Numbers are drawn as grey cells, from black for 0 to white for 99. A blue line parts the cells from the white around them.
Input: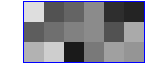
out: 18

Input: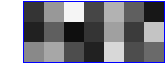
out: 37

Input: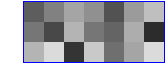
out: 60

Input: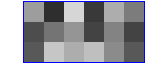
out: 67

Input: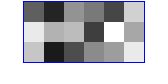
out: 27

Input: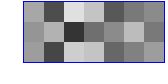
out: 47

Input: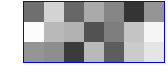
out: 20

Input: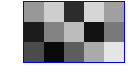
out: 83
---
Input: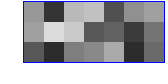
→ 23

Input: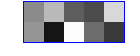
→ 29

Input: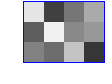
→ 53

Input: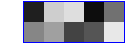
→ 5

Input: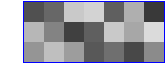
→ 65

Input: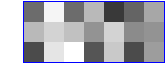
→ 54

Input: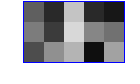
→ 52

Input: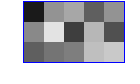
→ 71

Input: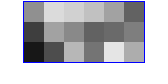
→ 41
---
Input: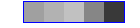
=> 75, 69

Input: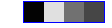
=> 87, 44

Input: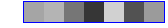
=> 81, 70

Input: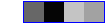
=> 76, 63

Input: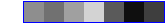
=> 82, 62

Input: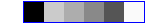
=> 97, 79

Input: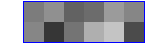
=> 76, 68

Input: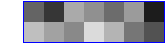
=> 85, 74
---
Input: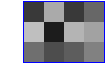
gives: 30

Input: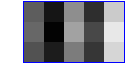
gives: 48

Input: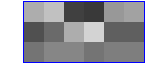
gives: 45

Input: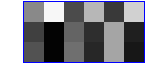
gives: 15

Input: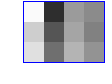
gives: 43

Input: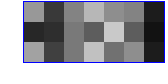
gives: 44

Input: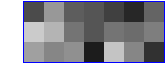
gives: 76

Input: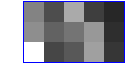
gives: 34
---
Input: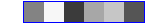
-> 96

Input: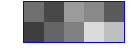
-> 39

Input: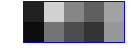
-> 45

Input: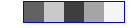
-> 78

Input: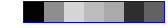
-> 55

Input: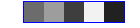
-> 61

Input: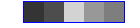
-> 30

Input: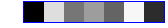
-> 86
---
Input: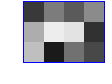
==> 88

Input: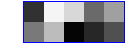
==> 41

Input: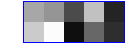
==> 75

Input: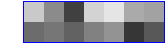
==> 66

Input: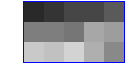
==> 65

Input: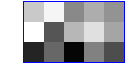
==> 87

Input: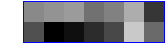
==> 67

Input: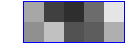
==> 42

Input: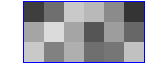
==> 61
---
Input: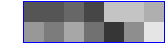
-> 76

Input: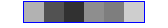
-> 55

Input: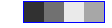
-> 44

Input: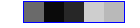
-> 15

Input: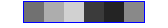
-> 23

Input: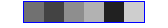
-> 69

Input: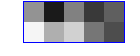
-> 50
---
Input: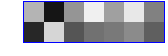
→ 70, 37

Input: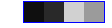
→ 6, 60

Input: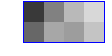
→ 22, 76

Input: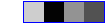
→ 80, 32

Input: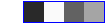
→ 16, 64

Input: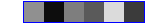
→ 56, 23

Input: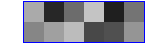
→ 66, 58

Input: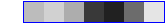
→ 73, 89
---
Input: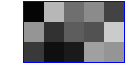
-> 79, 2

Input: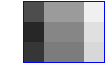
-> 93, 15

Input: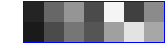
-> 95, 10

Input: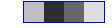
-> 86, 18

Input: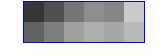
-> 79, 21

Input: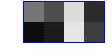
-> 89, 5

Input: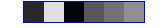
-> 87, 1

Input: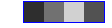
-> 81, 18

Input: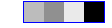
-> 91, 0

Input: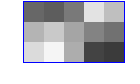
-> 95, 23
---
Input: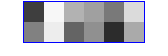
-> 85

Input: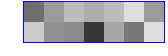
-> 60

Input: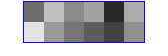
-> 67

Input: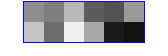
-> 59

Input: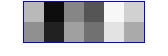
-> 81

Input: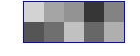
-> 51

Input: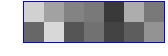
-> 47

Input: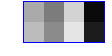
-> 4

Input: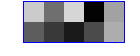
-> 63
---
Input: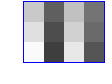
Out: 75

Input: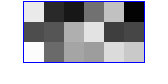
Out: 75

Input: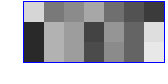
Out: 32

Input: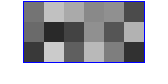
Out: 56

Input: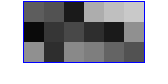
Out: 74

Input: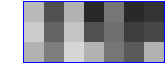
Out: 16

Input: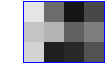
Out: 8

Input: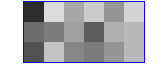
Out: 58

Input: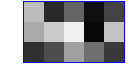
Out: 6
